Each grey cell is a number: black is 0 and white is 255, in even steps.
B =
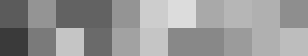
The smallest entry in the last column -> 142
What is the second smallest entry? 91
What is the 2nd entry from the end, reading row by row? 176
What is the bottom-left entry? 58
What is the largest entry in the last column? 189
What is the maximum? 220
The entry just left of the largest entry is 205

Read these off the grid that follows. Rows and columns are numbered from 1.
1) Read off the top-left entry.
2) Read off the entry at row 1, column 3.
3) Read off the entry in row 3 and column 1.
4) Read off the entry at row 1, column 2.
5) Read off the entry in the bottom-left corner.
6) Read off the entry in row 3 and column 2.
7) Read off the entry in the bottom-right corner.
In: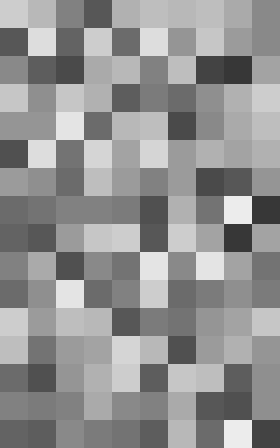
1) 205
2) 129
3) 137
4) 184
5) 99
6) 93
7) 67
